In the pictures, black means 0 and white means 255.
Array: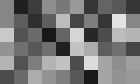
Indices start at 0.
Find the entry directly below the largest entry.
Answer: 188
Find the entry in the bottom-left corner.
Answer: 76
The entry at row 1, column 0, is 134
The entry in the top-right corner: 54
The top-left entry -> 134
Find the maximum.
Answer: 226
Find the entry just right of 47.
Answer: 94
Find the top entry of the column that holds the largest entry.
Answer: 88
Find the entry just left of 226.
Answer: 54
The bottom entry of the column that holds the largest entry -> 147
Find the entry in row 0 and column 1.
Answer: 32
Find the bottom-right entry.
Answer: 153
